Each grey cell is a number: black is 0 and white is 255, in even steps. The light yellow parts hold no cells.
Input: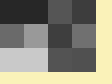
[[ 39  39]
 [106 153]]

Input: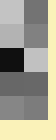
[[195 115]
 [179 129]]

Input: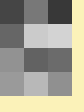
[[ 69 120]
 [102 203]]

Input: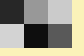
[[ 39 152]
 [211  14]]

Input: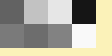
[[ 98 194]
 [122 109]]

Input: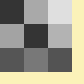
[[ 52 169]
 [163  52]]

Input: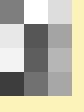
[[126 254]
 [232  85]]

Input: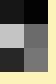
[[ 22   3]
 [196 107]]

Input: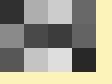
[[ 48 173]
 [138  73]]
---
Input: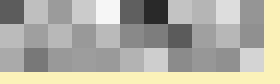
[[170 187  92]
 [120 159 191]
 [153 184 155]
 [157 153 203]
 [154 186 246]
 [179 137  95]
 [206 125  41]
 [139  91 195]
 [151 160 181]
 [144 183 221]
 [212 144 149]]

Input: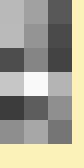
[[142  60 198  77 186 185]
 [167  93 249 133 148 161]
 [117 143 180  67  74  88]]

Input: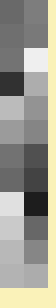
[[179 184 202 224 104 114 155 187  49 115 111 105]
 [172 134 103  29  67  80 133 147 173 239 121 125]]

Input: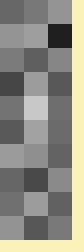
[[147 112 102 155  89 115  70 123 148 103]
 [ 87 156  73 143 162 200 156  95 158 120]
 [121  97 138  99 107 110  88 134  31 148]]

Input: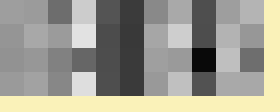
[[154 146 149 158]
 [162 151 168 155]
 [135 129 155 109]
 [222 102 226 204]
 [ 78  77  76  84]
 [ 58  58  57  59]
 [153 159 166 137]
 [192 154 206 169]
 [ 82   9  77  78]
 [169 191 179 158]
 [168 110 151 180]]

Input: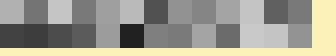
[[ 65 177]
 [ 60 116]
 [ 75 197]
 [ 91 121]
 [156 159]
 [ 33 186]
 [127  80]
 [122 146]
 [164 133]
 [107 164]
 [200 195]
 [195  96]
 [147 120]]

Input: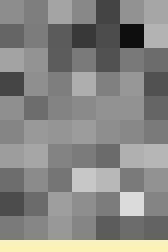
[[122  76 109 157 133 143  69 163 100 141]
 [134 107 139 165 153 109 143 147 124 126]
 [152 158 117 131 149 130 126  92  90 164]
 [133 142 199 123 155 138 174 122  56 135]
 [ 92 124 184 107 142 146 128  80  75  68]
 [108 219 122 175 136 146 150 121  14 146]
 [ 99 132 146 182 122 101  81 108 179 166]]

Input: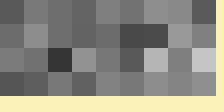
[[ 85 123 108  89]
 [ 94 113 141 121]
 [120  53 110 110]
 [ 97 146  99 100]
 [130 119 108 127]
 [120  89  73 114]
 [141 181  75 142]
 [132 127 153 137]
 [143 197 128  90]]
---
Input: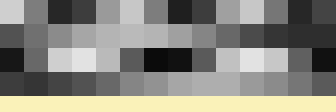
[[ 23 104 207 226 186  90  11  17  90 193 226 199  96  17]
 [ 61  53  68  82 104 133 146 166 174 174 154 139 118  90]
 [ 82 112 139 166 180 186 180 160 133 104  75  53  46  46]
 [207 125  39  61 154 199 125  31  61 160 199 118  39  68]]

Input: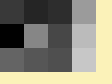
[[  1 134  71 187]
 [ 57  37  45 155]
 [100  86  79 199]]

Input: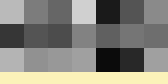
[[ 54  84  76 130  96 117 110]
 [180 145 152 160  11  40 160]
 [186 124 102 208  26  84 138]]

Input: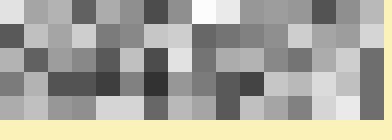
[[ 89 192 165 206 123 136 198 206 103 116 129 143 206 165 157 213]
 [123 179  83  83  62 129  50 151 123  89  68 198 185 219 192 110]
 [172 192 151 143 213 213 103 185 165  89 192 165 129 213 234 110]
 [179  97 157 136  89 192  76 226 116 172 179 136 116 172 206 110]
 [226 165 179  97 172 143  76 143 252 234 151 157 151  83 143 185]]

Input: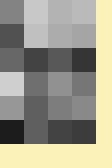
[[ 28  95  67  60]
 [ 81 192 172 165]
 [103  67  88  53]
 [131 200 179 186]
 [151  95 125 137]
 [207 111 145 118]]

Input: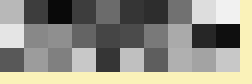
[[ 88 156 128 200  53 192  94 176 163 200]
 [184  61   9  61 107  53  45 113 221 241]
 [229 136 143 100  69  75 121 170  38  15]]

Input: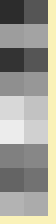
[[ 44  85]
 [ 51  85]
 [100 114]
 [128 135]
 [143 151]
 [157 163]
 [179 171]
 [216 194]
 [236 208]]

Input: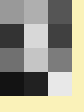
[[ 19  33 232]
 [ 51 216  64]
 [112 197 124]
 [153 175  85]]

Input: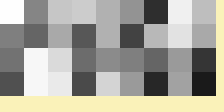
[[ 80 247 234  74 212 154  39 162  26]
 [114 247 218 108 139 127 101 154  53]
 [127 101 169  87 177  66 184 226 169]
 [254 133 198 204 177 147  46 240 190]]
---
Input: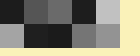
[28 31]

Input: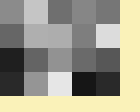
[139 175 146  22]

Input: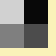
[209  76]

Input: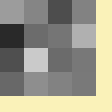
[156 108 107 121]

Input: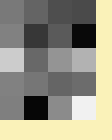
[121  55 148 108]

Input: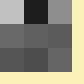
[192  97 101]

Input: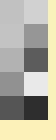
[193 150]
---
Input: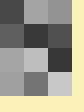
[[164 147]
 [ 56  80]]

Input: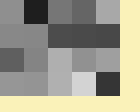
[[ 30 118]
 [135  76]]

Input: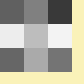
[[128  57]
 [189 243]]

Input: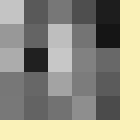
[[ 89 119]
 [100 190]]

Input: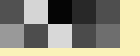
[[213   5]
 [ 77 216]]

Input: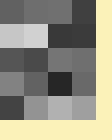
[[110 112]
 [209  57]]

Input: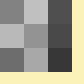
[[192  79]
 [147  73]]

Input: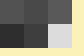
[[ 73  89]
 [ 62 220]]

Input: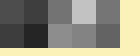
[[ 62 115]
 [ 37 141]]
